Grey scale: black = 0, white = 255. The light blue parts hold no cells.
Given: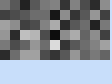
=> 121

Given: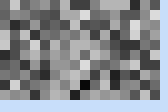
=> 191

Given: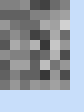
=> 161

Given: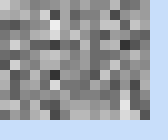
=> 196

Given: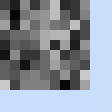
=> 65

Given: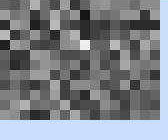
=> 108

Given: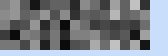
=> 170
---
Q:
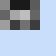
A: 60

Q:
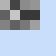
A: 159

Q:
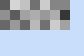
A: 162

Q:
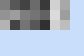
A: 189

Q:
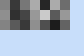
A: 99

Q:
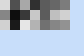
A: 146

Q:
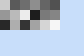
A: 246
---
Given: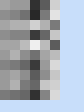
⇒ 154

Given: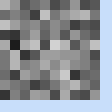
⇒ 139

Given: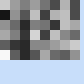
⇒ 94

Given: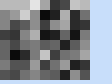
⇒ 123

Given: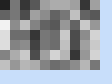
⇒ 131

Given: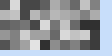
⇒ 150

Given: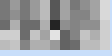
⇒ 207

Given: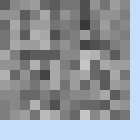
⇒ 126

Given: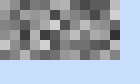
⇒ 198
